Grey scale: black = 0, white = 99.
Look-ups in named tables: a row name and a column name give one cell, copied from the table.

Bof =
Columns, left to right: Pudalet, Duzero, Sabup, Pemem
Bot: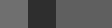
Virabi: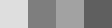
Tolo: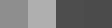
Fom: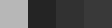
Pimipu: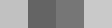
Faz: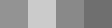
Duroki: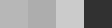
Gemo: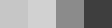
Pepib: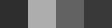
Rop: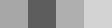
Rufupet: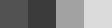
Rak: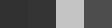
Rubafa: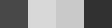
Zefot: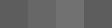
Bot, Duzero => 18
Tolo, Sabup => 30
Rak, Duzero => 20
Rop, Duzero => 36
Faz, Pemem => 43
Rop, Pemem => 82
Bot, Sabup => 37
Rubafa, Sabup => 78
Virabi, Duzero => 49
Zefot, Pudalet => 36
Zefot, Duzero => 40
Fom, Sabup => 19
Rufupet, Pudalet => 32
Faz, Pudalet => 57
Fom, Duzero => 14
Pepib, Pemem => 22
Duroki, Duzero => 67
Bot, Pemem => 37
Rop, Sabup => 68
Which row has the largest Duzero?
Rubafa

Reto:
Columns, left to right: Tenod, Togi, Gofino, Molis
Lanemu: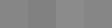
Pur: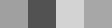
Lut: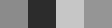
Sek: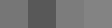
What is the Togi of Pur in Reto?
32
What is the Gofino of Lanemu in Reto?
54
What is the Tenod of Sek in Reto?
46
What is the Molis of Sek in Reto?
51
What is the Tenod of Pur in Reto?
62
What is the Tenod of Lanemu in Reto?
52
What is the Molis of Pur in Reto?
65
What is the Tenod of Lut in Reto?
54
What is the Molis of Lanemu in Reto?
52
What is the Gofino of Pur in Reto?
82
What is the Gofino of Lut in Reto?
77
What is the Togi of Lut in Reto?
17
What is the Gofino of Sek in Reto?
48

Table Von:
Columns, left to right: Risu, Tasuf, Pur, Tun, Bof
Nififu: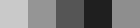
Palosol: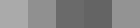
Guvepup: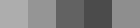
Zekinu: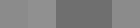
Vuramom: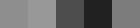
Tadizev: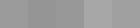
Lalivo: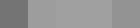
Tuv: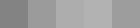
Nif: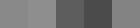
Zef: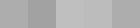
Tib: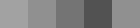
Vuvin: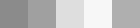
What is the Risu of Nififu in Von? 78
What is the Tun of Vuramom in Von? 13
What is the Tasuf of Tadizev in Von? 58
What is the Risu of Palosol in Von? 66
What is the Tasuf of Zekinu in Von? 56
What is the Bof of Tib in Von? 56
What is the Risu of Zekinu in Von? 54
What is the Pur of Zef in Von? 74
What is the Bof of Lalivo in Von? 57
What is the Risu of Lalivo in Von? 45
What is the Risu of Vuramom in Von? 55
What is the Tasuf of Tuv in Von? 60
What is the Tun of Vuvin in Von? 96
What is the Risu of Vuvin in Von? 54

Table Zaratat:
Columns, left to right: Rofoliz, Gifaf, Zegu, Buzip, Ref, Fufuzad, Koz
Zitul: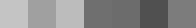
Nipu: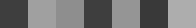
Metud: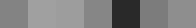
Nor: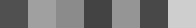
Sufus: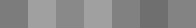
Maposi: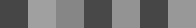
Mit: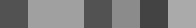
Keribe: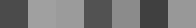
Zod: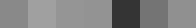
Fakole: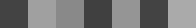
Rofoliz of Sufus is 48
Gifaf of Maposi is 62
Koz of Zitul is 48
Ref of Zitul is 42
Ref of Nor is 58
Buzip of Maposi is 28
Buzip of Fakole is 25
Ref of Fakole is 58

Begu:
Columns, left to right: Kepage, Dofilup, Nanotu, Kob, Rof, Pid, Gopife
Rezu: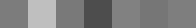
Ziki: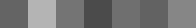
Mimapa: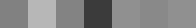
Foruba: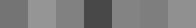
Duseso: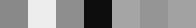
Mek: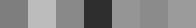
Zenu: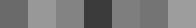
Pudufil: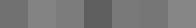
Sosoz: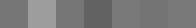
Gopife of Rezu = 49
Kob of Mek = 18
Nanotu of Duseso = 55
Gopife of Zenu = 61
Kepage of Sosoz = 46
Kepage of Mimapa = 50
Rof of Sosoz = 47
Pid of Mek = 54
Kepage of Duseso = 53
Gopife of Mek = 60
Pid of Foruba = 49

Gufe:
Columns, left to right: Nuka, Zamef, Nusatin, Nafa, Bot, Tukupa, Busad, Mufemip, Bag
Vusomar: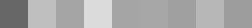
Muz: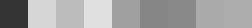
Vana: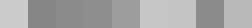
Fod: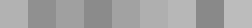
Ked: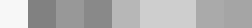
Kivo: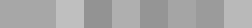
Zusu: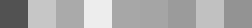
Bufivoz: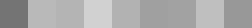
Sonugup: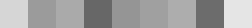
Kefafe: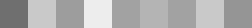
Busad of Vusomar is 62
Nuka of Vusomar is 40
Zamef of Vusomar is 74
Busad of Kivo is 64
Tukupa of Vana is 77
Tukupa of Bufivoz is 62
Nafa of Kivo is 57
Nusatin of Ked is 59
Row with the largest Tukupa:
Ked

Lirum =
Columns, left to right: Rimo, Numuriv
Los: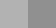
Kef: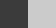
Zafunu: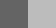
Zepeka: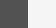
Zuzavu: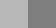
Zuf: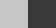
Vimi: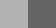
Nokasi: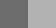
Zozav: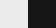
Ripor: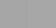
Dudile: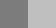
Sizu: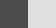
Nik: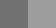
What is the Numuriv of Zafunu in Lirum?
73
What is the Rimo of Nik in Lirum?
44
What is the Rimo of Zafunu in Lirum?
39
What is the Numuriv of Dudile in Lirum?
74
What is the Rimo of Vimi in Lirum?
69
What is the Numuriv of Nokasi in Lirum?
69
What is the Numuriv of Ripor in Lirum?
65
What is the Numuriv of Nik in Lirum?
61
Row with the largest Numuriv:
Zepeka

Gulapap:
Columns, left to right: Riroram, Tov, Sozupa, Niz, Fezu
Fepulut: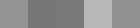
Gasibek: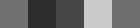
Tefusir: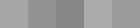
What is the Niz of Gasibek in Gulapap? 79
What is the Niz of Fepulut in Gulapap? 71
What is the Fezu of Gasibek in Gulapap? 43
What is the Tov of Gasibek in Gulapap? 17
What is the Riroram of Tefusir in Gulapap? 65
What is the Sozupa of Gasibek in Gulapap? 27
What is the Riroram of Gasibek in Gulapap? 44
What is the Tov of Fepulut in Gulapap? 46
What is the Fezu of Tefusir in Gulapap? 60
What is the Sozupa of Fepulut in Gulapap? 47
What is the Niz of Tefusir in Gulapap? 66
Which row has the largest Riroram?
Tefusir

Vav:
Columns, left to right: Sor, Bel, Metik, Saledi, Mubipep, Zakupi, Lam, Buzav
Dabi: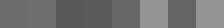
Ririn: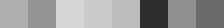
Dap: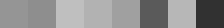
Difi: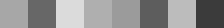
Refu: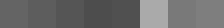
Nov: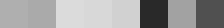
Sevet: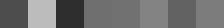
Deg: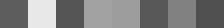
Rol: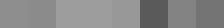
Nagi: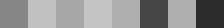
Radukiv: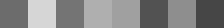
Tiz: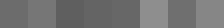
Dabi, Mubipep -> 40
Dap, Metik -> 74
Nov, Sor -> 68
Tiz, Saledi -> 39
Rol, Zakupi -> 35
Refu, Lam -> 47
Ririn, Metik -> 83
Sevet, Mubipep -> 44
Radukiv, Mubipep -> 62
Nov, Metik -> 85
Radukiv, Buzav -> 27
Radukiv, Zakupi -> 32
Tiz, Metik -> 37
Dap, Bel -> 55

